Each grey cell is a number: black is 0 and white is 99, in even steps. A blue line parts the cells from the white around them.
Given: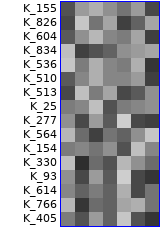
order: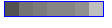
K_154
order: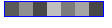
K_513
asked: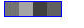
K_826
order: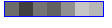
K_564
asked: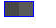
K_513
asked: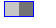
K_826

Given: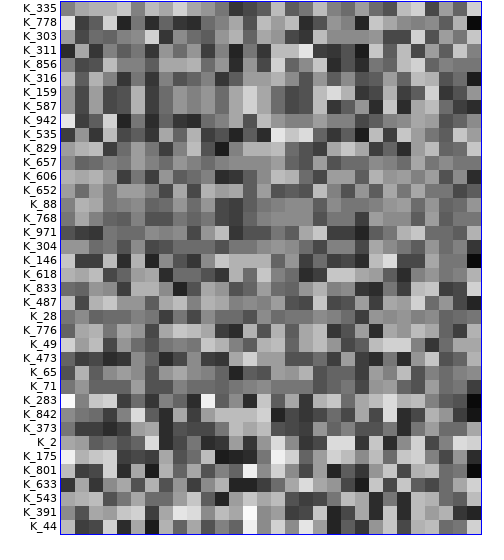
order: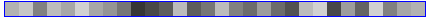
K_335
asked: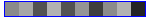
K_633
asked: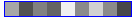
K_801
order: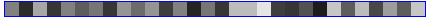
K_311

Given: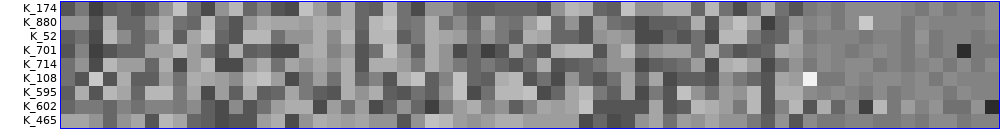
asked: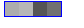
K_108
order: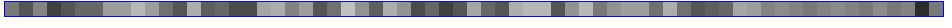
K_701
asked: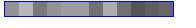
K_701
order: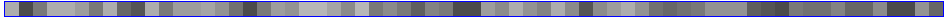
K_714

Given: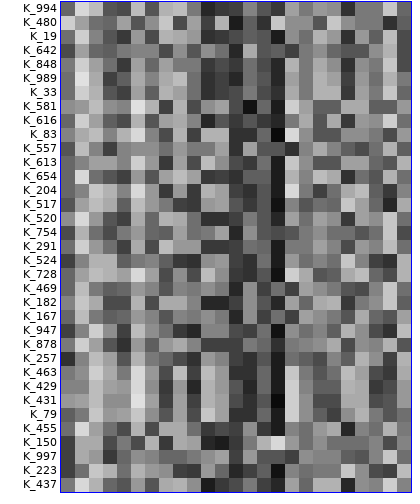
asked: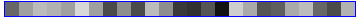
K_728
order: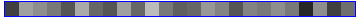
K_167
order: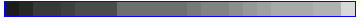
K_455
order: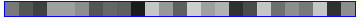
K_79
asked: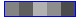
K_947
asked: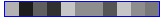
K_480

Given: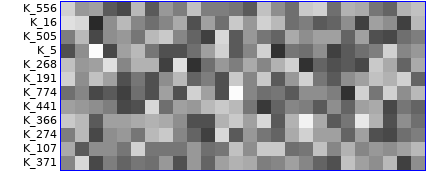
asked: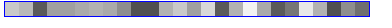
K_366
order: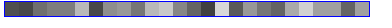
K_274
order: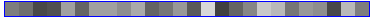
K_505
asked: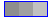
K_191
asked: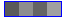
K_441
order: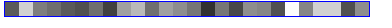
K_774

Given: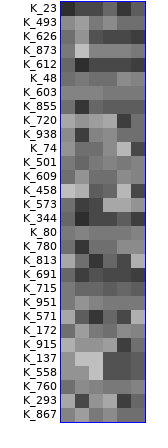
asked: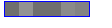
K_609
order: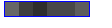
K_344
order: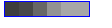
K_293

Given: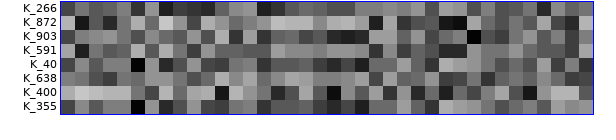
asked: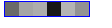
K_400
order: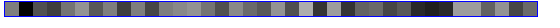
K_903
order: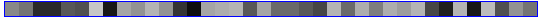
K_872
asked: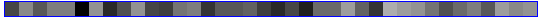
K_355
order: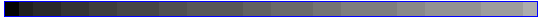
K_355
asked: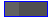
K_266

